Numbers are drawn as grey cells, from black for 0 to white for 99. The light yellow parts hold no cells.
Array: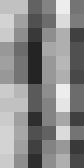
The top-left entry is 75
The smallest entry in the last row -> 18
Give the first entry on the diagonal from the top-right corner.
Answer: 45
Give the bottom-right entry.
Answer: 28
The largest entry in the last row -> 79
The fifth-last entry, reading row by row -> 55
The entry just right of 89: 42
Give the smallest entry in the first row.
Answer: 38
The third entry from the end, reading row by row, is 55
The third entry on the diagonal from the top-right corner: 55
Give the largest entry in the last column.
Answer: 48
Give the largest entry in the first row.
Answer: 92
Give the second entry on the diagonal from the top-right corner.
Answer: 85
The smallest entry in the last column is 22

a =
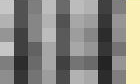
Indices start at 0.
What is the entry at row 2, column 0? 58
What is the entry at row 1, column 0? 69
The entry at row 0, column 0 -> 77
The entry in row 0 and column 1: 32
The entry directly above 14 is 21
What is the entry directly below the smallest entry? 17
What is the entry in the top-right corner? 49
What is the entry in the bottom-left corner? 55
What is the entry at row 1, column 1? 32
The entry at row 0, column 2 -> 49

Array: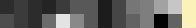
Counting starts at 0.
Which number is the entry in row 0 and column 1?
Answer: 23
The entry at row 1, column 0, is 30
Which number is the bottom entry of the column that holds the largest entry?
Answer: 88
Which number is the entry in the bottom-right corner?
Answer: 38
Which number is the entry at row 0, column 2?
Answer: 17
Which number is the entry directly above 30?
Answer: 17
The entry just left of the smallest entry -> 49
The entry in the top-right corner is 77

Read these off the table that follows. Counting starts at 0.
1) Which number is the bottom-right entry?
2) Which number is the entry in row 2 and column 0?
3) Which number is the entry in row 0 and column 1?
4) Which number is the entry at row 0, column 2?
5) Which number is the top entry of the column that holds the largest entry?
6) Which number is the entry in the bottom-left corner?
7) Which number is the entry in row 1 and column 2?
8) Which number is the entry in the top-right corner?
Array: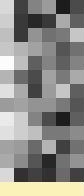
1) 25
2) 74
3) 25
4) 51
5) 84
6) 84
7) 15
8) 29

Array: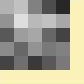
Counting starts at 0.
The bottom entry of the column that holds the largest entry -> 43
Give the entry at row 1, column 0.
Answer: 57
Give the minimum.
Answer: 15
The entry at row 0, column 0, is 69
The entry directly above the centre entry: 72
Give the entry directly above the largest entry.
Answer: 75
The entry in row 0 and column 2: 50

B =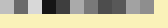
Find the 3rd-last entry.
34
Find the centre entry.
66
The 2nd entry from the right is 63

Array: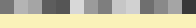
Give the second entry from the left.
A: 70
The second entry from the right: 64
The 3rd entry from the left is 64
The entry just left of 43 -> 81

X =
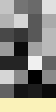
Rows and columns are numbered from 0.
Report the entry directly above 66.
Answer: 87
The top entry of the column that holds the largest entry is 41
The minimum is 0
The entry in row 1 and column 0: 69
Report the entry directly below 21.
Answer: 4
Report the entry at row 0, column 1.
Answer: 45
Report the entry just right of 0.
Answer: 53
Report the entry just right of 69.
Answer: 83
